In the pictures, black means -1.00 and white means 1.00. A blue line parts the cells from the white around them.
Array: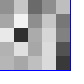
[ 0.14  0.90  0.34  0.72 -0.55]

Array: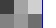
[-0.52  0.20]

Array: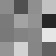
[ 0.10  0.28  0.06 -0.24]

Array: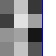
[-0.16  0.77 -0.83]

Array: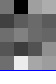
[-0.08 -0.28 -0.16  0.13]

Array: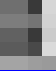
[-0.13 -0.02 -0.55  0.71]

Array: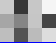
[0.59 0.04 0.47]

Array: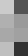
[0.59 0.21]
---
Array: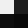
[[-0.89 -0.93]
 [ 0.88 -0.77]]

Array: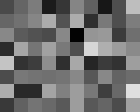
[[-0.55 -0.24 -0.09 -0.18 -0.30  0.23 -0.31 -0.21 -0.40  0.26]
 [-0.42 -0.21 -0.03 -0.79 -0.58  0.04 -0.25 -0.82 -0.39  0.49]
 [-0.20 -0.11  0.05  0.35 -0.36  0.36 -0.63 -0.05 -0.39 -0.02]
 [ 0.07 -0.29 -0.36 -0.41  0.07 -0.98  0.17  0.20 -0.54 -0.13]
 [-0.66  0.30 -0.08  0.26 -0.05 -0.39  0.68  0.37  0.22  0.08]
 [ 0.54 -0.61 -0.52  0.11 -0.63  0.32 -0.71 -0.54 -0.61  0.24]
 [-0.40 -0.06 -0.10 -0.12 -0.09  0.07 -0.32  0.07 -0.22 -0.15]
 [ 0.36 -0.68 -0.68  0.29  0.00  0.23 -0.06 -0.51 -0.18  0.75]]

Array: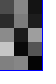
[[ 0.00  0.05 -0.97]
 [-0.40  0.05 -0.84]
 [-0.66 -0.03 -0.77]
 [ 0.09 -0.79  0.24]
 [ 0.55 -0.93 -0.34]]

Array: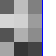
[[ 0.30 -0.58 -0.47]
 [-0.23  0.49  0.00]
 [ 0.67  0.64  0.22]
 [-0.35  0.38  0.10]]

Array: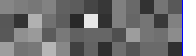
[[ 0.24 -0.10 -0.06  0.43  0.07 -0.50 -0.22 -0.64 -0.14 -0.33 -0.17 -0.17
  -0.62]
 [ 0.05 -0.02 -0.07  0.02 -0.24 -0.28 -0.46 -0.57  0.00 -0.18 -0.61 -0.08
  -0.31]
 [-0.32 -0.60  0.39 -0.11 -0.27 -0.69  0.81 -0.62  0.00 -0.20 -0.08 -0.55
   0.01]
 [-0.31  0.13  0.21 -0.29 -0.05 -0.24 -0.20 -0.20 -0.38  0.23 -0.08 -0.12
   0.10]]

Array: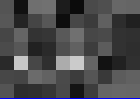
[[-0.34 -0.65 -0.63 -0.58 -0.43 -0.84 -0.52 -0.21 -0.19 -0.20]
 [-0.34 -0.87 -0.13 -0.11 -0.78 -0.91 -0.42 -0.38 -0.19 -0.21]
 [-0.32 -0.72 -0.46 -0.32 -0.90 -0.44 -0.54 -0.25 -0.65 -0.75]
 [-0.45 -0.21 -0.60 -0.58 -0.30 -0.12 -0.44 -0.42 -0.61 -0.62]
 [-0.41 -0.32 -0.74 -0.67 -0.38 -0.24 -0.52 -0.28 -0.61 -0.64]
 [-0.68  0.56 -0.44 -0.63  0.35  0.59 -0.21 -0.86 -0.74 -0.62]
 [-0.44 -0.46 -0.16 -0.23 -0.42 -0.53 -0.33 -0.55 -0.28 -0.24]]
